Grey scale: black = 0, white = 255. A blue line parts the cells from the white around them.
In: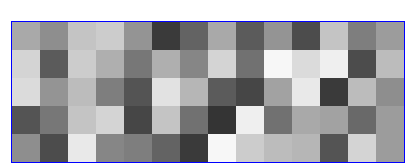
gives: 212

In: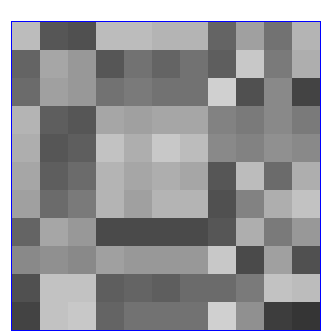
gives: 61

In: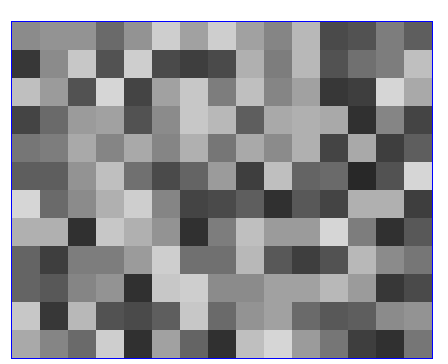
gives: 48

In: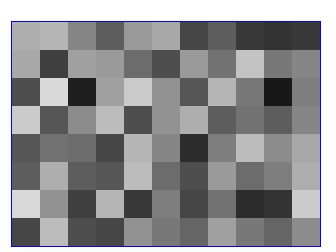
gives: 101

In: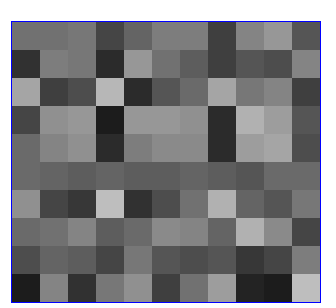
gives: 28

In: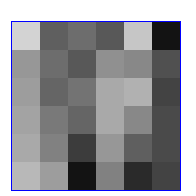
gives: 42

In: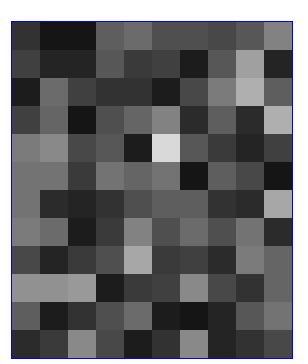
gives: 50
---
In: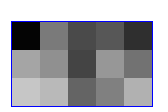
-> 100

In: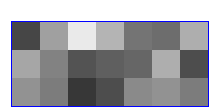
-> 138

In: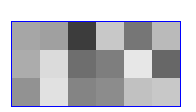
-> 140

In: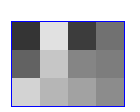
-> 182

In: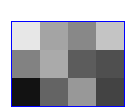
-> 100

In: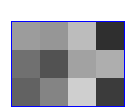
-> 132

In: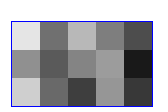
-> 62
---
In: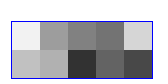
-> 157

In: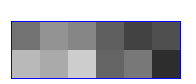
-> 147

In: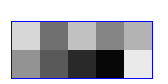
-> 112

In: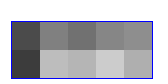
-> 128

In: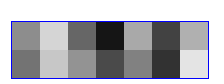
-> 213

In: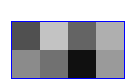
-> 195

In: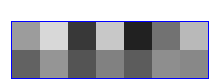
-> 216

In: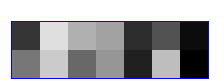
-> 223
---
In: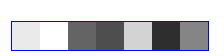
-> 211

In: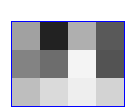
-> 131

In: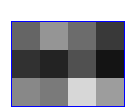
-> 49

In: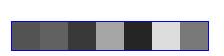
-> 37

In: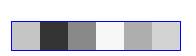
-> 174

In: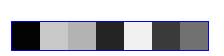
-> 241
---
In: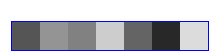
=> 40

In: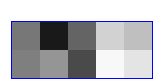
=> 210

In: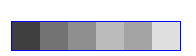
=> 164

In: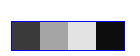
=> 227

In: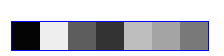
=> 164

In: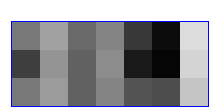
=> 12

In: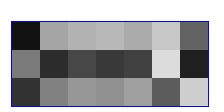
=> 199

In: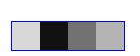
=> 114

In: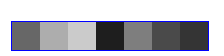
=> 74

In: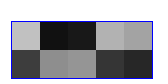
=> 178
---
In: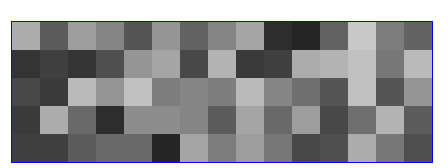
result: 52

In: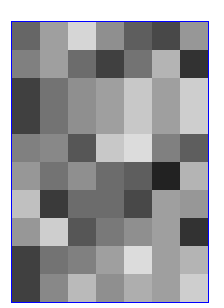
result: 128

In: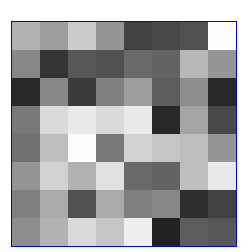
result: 135

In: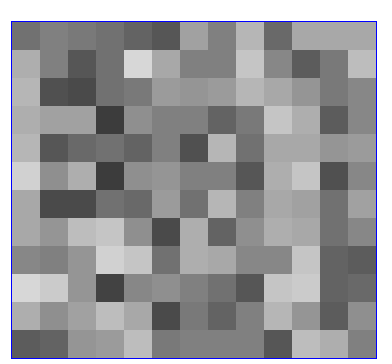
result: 174

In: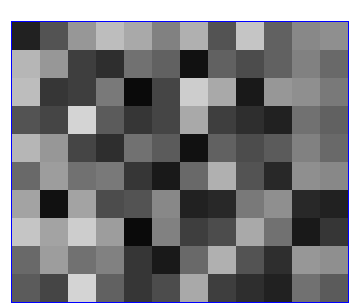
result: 182

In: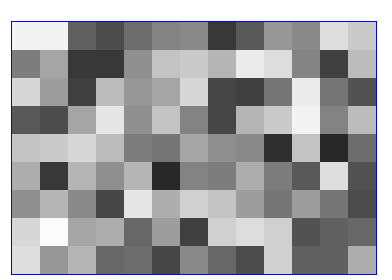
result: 125

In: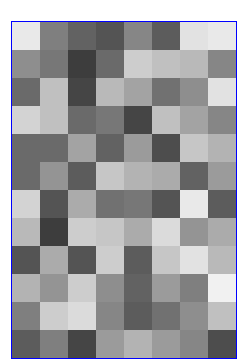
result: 142

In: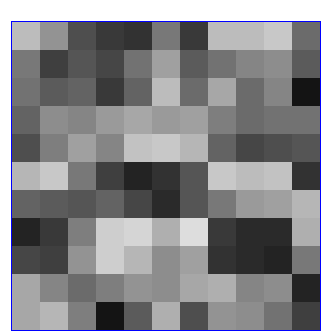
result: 120
